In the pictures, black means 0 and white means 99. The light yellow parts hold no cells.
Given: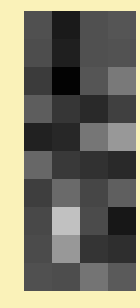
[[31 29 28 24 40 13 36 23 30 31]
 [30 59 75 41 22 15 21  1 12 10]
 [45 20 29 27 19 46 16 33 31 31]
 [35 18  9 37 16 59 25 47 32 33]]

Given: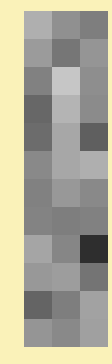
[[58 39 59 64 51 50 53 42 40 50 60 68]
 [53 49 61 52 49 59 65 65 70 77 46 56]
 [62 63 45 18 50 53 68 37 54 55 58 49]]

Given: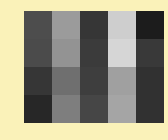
[[15 21 29 30]
 [49 43 57 60]
 [27 24 23 21]
 [64 62 83 80]
 [19 19 22 11]]

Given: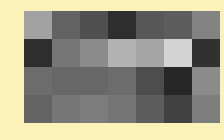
[[39 42 18 63]
 [46 40 46 38]
 [48 40 54 31]
 [45 42 69 18]
 [36 30 64 34]
 [25 15 82 36]
 [49 54 19 51]]

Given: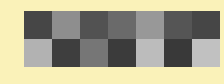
[[69 27]
 [24 55]
 [46 32]
 [23 41]
 [73 59]
 [22 33]
 [75 27]]

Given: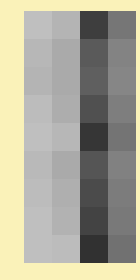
[[74 74 73 72 74 73 70 71 74]
 [73 69 68 66 71 67 66 66 70]
 [19 26 29 33 21 31 37 35 24]
 [44 47 48 50 45 49 52 51 46]]
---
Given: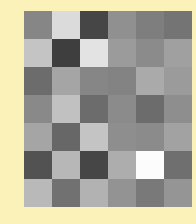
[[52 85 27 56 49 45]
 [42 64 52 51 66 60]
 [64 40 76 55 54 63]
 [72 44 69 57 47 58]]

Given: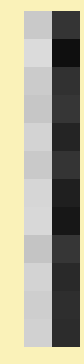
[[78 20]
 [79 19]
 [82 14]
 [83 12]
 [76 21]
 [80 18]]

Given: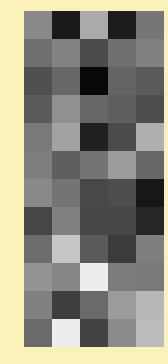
[[53 10 66 11 46]
 [31 40  3 39 35]
 [47 63 13 29 68]
 [53 45 28 30  9]
 [42 77 35 23 49]
 [50 24 41 60 71]]

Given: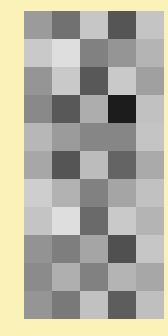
[[60 44 77 33 76]
 [58 78 34 78 62]
 [71 60 52 52 76]
 [80 69 50 64 75]
 [57 49 64 31 77]
 [58 47 75 36 74]]

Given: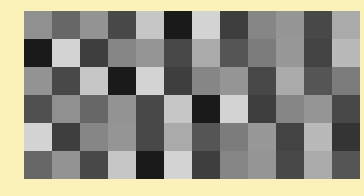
[[56 40 57 28 77 10 82 24 52 58 28 66]
 [57 28 77 10 82 24 52 58 28 66 33 48]
 [82 24 52 58 28 66 33 48 59 26 72 20]]

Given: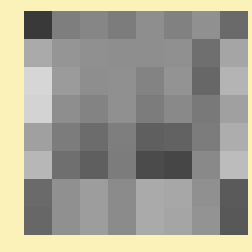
[[22 49 52 48 55 50 56 41]
 [83 60 55 56 51 57 40 70]
 [62 48 42 49 37 38 48 67]
 [41 56 61 54 66 65 56 35]]

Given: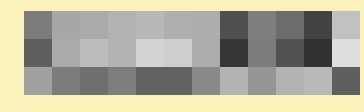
[[48 65 66 69 71 68 67 31 49 42 26 75]
 [62 48 43 49 38 38 53 70 58 69 72 37]]

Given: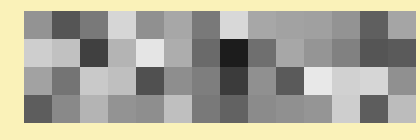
[[57 33 47 83 56 65 47 84 65 63 62 57 37 64]
 [63 45 78 74 31 55 49 23 56 35 90 81 83 56]]
